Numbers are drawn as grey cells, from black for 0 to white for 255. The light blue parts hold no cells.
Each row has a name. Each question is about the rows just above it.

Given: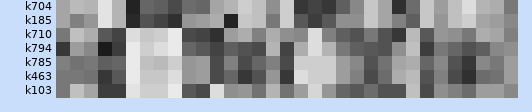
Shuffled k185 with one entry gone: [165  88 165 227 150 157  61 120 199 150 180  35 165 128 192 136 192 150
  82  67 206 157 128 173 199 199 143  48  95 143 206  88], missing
[41]
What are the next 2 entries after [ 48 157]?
[173 128]
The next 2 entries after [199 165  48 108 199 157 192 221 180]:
[173 120]
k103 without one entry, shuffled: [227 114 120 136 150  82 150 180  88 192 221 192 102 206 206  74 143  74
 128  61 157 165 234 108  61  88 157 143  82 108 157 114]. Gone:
[214]

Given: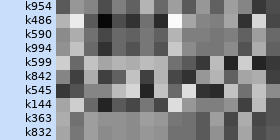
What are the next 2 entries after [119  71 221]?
[151 127]
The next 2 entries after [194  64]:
[180  71]

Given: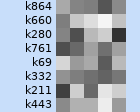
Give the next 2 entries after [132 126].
[ 85 138]
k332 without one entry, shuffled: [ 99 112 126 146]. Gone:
[119]

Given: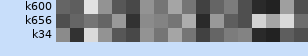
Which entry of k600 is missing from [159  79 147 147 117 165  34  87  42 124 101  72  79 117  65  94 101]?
[226]
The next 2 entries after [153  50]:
[139 131]
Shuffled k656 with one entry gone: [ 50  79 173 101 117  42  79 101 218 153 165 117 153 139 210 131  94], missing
[109]
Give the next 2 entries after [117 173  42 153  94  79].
[210 165]
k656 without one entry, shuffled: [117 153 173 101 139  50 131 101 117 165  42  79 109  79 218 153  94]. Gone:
[210]

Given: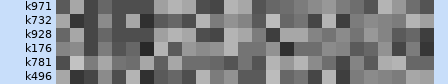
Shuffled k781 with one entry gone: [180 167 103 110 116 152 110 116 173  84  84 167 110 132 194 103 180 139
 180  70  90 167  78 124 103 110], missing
[96]
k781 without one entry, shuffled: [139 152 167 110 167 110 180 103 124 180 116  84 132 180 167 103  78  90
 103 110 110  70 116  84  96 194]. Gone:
[173]
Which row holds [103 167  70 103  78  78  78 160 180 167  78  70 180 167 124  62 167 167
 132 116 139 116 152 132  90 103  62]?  k928

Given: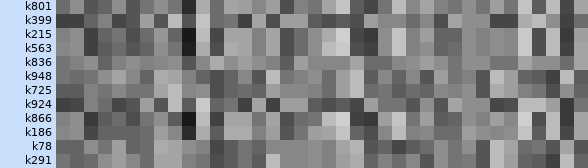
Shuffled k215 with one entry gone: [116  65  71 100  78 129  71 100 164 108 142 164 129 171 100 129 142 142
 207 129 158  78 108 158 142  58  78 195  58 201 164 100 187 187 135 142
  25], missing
[150]
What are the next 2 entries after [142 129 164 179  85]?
[100  71]
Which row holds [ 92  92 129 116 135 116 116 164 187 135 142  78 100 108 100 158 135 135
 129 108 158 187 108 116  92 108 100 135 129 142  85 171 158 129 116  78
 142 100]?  k725
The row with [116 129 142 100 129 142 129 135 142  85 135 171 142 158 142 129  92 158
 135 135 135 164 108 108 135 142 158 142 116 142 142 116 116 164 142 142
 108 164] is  k836
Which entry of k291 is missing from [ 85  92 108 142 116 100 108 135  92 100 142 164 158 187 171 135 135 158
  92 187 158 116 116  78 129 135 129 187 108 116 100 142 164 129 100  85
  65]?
[122]
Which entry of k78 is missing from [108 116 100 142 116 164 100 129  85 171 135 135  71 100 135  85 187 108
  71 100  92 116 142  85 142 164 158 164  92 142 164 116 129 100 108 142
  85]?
[179]
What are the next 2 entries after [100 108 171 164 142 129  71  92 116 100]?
[135 135]

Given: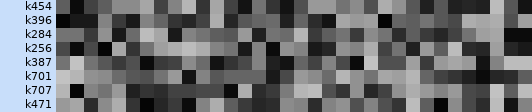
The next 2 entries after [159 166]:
[11 11]
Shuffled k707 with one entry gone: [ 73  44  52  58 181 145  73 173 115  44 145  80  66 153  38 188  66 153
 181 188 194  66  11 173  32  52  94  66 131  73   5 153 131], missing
[123]

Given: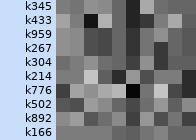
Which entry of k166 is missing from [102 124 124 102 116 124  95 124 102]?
[131]
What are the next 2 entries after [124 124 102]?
[ 95 116]
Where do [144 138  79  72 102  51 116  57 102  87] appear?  k267
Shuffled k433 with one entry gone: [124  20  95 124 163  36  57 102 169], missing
[177]
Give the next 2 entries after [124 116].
[144 138]

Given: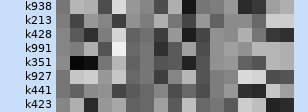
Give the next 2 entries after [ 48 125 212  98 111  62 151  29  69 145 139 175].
[118  56]
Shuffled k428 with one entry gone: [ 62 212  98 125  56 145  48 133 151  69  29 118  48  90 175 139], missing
[111]
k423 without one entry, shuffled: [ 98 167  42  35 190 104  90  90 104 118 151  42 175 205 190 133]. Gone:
[159]
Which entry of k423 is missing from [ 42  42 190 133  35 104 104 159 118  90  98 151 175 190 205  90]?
[167]

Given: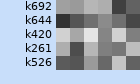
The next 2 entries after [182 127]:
[119 189]
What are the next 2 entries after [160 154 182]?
[174  64]
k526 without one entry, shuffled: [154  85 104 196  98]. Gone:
[91]

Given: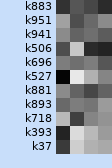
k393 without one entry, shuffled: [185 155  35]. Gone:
[219]
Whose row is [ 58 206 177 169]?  k37
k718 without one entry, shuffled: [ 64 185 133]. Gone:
[147]
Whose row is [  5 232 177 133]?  k527

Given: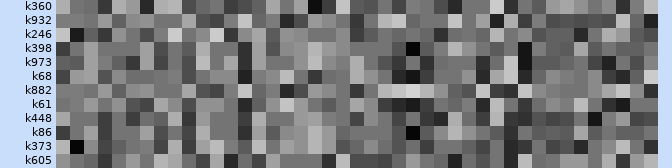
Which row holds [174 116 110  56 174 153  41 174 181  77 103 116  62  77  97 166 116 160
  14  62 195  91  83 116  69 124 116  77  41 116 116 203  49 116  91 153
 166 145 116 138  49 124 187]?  k360
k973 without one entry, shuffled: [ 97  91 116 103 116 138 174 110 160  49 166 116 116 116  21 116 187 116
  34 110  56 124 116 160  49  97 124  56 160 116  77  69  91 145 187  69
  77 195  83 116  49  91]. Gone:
[131]
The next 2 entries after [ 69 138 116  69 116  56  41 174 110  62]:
[181  56]

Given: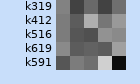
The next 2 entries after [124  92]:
[175 118]
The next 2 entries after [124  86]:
[ 80 146]
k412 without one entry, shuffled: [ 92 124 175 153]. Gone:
[118]
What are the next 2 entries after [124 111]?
[208  12]

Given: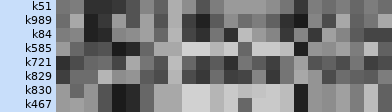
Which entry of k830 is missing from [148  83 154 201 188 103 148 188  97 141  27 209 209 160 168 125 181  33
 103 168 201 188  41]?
[195]
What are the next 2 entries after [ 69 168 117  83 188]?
[103  63]

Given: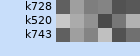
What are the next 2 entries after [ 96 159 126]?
[132  82]
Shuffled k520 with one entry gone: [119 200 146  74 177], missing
[171]
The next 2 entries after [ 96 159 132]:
[192  82]
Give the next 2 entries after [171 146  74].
[119 177]
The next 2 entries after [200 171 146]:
[ 74 119]
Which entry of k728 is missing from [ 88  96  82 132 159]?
[126]

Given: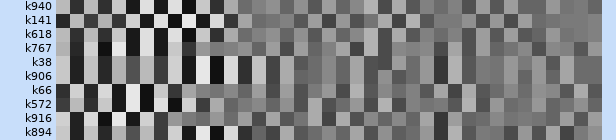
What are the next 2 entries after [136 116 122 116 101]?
[157  87]
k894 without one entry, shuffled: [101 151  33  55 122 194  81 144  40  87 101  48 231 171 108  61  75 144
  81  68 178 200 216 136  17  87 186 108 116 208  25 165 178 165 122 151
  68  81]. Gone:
[94]

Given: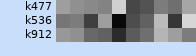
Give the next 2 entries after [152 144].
[104  97]
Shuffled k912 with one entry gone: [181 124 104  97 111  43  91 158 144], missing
[152]
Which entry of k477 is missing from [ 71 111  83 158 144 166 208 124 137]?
[131]
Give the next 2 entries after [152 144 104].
[97 43]

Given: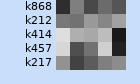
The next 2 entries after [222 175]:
[168 189]
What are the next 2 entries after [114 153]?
[134 161]
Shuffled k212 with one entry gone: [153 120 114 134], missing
[161]
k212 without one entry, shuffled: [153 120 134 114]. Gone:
[161]
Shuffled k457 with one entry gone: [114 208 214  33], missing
[79]
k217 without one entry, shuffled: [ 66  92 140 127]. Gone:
[146]

